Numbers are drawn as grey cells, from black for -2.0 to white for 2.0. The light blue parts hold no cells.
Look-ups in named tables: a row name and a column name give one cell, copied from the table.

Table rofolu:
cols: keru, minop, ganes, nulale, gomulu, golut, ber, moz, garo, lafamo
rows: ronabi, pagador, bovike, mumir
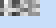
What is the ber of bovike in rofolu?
-0.3
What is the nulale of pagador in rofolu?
-0.6
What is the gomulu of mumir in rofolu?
-0.6
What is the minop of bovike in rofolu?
1.1
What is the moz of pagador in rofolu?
0.2
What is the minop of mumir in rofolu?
1.6
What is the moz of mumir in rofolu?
0.3

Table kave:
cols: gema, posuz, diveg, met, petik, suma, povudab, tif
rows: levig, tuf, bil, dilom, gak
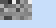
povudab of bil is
0.0
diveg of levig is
-1.4
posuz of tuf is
-0.5
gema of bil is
-0.4
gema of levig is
-0.7
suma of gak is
-0.2
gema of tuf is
0.8
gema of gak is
0.4
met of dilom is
0.2
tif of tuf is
0.2
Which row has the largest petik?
tuf

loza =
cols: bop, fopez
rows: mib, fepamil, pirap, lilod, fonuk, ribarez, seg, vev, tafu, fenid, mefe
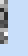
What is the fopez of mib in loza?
-0.1
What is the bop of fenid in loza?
-0.2
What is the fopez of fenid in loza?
-0.5
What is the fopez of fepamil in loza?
0.5
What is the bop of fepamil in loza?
0.6
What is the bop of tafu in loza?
-0.3
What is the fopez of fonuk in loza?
-1.3
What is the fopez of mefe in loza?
0.6
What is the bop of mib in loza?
1.4
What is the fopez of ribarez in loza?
-0.7
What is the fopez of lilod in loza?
-1.3
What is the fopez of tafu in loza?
1.9
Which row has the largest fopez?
tafu

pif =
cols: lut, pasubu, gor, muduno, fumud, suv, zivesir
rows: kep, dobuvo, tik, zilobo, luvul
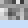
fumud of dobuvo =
0.3
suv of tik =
0.8
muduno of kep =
-0.9
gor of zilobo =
-0.7
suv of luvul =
1.1
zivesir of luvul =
-0.1
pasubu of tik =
1.2
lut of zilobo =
1.4
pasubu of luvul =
1.2
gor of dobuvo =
0.5
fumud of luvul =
-0.3
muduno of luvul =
0.6
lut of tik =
1.7
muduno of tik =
0.0
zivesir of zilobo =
0.0
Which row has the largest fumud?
kep

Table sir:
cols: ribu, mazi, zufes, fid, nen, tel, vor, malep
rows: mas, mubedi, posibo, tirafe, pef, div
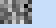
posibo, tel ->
1.0
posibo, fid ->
-0.4
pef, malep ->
-0.3
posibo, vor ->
-0.2
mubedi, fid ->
-0.7
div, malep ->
-0.9
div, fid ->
1.1
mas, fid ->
-0.5
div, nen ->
-0.2
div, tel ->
1.4
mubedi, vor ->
-1.9
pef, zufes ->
0.1
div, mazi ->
0.2
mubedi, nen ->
-0.2
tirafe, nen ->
-0.6

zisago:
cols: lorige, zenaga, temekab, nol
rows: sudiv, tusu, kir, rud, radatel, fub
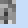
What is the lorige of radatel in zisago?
-0.2
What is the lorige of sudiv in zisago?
-0.1
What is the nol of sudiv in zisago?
0.9
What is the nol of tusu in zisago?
-0.3
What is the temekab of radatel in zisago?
0.3
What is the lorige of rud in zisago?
0.5
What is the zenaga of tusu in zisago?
0.8
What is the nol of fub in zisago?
0.4
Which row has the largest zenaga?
tusu

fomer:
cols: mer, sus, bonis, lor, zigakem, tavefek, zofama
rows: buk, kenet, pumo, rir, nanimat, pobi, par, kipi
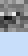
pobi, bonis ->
-0.8
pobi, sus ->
-0.5
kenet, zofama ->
0.3
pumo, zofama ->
0.3
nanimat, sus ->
-1.8
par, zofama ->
0.5
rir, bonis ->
0.7
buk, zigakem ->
0.8
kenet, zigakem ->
-0.2

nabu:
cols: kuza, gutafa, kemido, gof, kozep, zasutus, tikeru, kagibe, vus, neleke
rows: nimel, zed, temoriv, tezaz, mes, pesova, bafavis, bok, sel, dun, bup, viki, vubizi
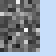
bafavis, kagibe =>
-1.0
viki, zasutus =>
-0.2
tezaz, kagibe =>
0.0
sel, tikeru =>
-0.5
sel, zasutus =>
-0.1
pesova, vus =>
-0.9
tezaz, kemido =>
0.6

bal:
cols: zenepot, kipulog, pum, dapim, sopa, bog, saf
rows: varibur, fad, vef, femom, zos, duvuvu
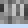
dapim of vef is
1.0
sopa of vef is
-0.2
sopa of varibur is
0.7
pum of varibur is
-0.5
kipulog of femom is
0.4
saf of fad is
-0.7
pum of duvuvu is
-0.5
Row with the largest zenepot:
duvuvu

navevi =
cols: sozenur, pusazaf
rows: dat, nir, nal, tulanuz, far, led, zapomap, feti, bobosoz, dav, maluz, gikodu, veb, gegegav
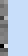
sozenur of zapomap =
-0.4
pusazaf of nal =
0.0
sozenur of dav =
0.1
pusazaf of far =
0.8
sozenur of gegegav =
-0.1
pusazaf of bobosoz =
0.0
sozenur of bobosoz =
-0.1
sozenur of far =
-1.0
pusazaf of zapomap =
-0.4
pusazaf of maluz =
-0.1
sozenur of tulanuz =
0.0
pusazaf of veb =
-0.7
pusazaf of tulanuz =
0.0
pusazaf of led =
0.0
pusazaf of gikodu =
1.5
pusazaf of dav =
0.0
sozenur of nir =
-0.3

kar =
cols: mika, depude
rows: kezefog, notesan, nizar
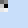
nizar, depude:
1.8
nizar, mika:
1.6
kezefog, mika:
-0.4
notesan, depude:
-1.9
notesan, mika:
1.2
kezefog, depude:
0.2

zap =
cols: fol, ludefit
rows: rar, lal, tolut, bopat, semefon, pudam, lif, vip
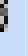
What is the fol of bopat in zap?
-0.6
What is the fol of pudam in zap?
1.0
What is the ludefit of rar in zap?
-1.6
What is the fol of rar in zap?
0.9
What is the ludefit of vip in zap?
1.1
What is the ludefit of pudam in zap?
-1.7
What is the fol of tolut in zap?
-0.3
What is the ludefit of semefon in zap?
-1.7
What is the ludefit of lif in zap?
0.4
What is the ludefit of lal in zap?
0.9
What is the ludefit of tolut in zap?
-0.5
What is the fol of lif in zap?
-1.2
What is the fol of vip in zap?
-1.9
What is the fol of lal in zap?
-1.7
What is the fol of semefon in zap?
1.1
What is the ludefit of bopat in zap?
-0.3
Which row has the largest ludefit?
vip

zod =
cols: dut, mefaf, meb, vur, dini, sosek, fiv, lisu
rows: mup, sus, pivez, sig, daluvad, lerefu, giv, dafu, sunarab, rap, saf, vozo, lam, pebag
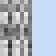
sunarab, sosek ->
0.7
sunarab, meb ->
-0.4
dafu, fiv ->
-0.8
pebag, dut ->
1.1
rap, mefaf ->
0.1
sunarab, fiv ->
-0.4
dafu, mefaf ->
-0.9
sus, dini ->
-0.2

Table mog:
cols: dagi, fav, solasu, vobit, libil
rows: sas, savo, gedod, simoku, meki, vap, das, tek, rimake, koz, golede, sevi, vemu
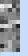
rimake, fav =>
0.2
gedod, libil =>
-0.8
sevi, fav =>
0.0
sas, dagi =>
-0.2
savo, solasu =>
1.5
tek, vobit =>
-0.4
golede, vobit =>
0.0
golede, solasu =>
0.9
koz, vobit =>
0.3
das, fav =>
1.5
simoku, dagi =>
0.1
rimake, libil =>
-0.2
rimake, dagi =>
0.1
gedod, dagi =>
0.9
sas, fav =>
0.1
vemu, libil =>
-1.0
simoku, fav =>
0.2

